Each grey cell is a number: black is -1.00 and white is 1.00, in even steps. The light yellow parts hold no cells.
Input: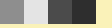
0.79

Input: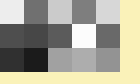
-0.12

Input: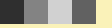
0.03

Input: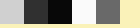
-0.62

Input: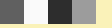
0.96

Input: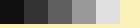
-0.60

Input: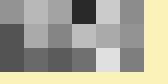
0.44

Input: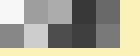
0.24

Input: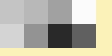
0.44
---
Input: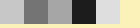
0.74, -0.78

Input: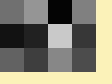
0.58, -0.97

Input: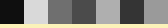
0.70, -0.88

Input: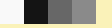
0.95, -0.84

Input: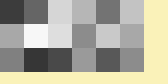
0.94, -0.58

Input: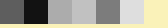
0.74, -0.86

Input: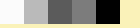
0.97, -0.99

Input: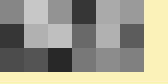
0.56, -0.69

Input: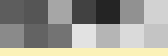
0.77, -0.72

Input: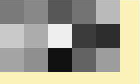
0.87, -0.87
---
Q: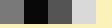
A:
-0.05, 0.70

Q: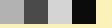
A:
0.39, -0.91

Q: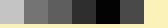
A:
0.53, -0.43

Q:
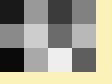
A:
-0.81, -0.27

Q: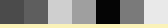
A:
-0.41, 0.83

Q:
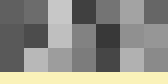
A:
-0.25, 0.08

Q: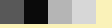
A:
-0.31, 0.69

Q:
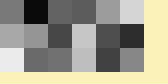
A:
-0.05, 0.06

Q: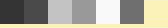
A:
-0.59, -0.13
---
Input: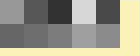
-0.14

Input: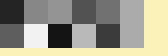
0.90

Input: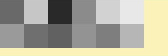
-0.13

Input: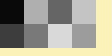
-0.05

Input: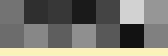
0.06

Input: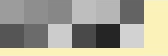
-0.16

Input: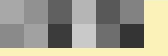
0.26
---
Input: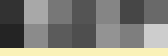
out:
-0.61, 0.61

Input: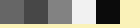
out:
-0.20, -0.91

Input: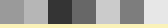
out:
0.21, 0.81

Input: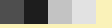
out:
-0.39, 0.77

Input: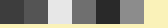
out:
-0.52, 0.10

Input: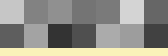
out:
0.55, -0.49

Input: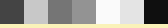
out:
-0.47, -0.88

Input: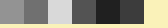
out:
0.15, -0.53
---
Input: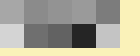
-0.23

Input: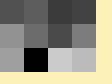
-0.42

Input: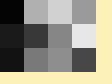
0.05

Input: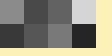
-0.06

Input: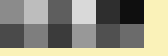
-0.54

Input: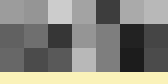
-0.58

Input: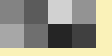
-0.71

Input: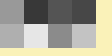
0.09

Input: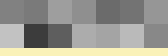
-0.26
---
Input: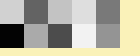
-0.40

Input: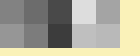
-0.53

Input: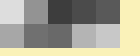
-0.18

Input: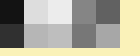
0.49

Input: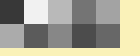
0.06

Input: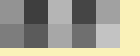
0.31
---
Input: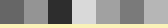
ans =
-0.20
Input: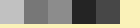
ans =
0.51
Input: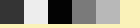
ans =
-0.59
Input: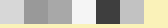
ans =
0.69
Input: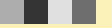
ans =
0.36
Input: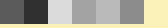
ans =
-0.29
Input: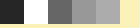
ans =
-0.70
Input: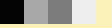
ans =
-0.97
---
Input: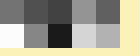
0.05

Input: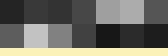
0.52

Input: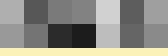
-0.09

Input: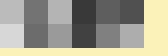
-0.15

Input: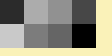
-0.03

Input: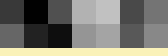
-0.73

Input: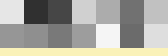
0.12

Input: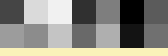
0.10
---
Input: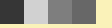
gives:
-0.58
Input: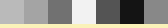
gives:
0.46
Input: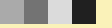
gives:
0.33
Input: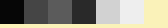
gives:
-0.95
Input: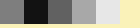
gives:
-0.01
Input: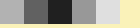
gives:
0.40
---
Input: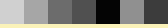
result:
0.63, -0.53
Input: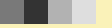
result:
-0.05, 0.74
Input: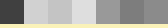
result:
-0.50, 0.09
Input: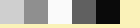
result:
0.62, -0.92
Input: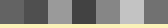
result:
-0.22, -0.11
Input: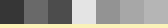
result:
-0.58, 0.42
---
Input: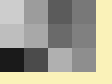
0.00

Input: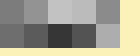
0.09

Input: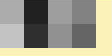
0.02

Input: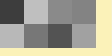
0.03

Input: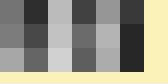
-0.70

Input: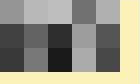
-0.33

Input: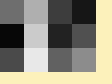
-0.37

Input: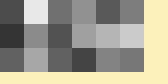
0.59
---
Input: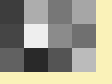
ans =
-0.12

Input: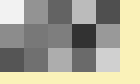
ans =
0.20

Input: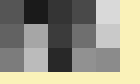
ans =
0.58

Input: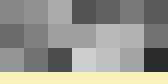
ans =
-0.11

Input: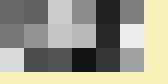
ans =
0.87

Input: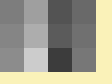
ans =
-0.12

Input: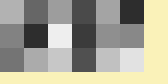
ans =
0.07

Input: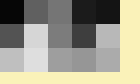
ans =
0.44

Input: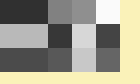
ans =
-0.47

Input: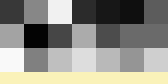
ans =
-0.17
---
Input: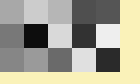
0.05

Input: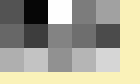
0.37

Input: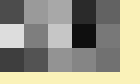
-0.51

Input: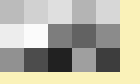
0.14

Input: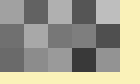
-0.17

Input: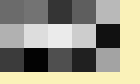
-0.54
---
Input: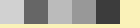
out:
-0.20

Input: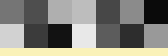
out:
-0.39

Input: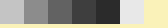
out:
0.10

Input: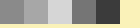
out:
0.31

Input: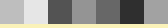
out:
0.80

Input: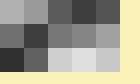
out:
0.21

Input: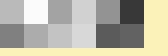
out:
0.96

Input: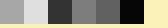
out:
0.74
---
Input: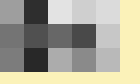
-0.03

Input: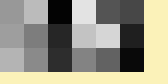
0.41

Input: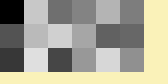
-0.57

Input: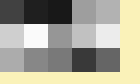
0.35

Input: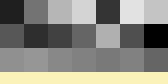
0.13

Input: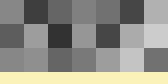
0.06

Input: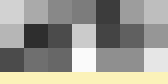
-0.41

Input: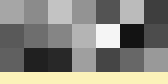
-0.25
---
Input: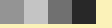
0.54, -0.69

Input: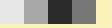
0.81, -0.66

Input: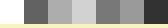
1.00, -0.61

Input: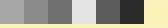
0.79, -0.66

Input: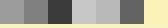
0.56, -0.54

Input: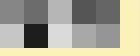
0.71, -0.77
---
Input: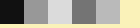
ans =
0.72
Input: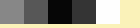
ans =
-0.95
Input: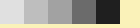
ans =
0.27
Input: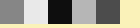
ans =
-0.89
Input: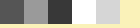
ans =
-0.56
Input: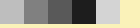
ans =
-0.30
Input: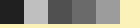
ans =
-0.37
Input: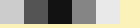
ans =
-0.86
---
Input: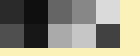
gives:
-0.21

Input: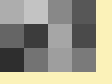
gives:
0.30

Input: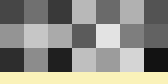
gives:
0.33

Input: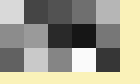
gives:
-0.68

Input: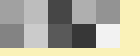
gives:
-0.45

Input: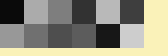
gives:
-0.01

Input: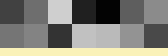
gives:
0.62

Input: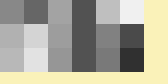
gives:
0.23

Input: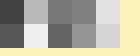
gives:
-0.06

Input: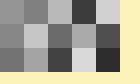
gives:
-0.16
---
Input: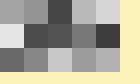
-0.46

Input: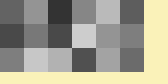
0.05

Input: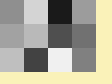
0.66

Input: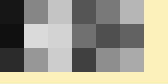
-0.33

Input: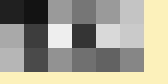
-0.07

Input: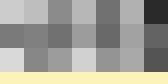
-0.11
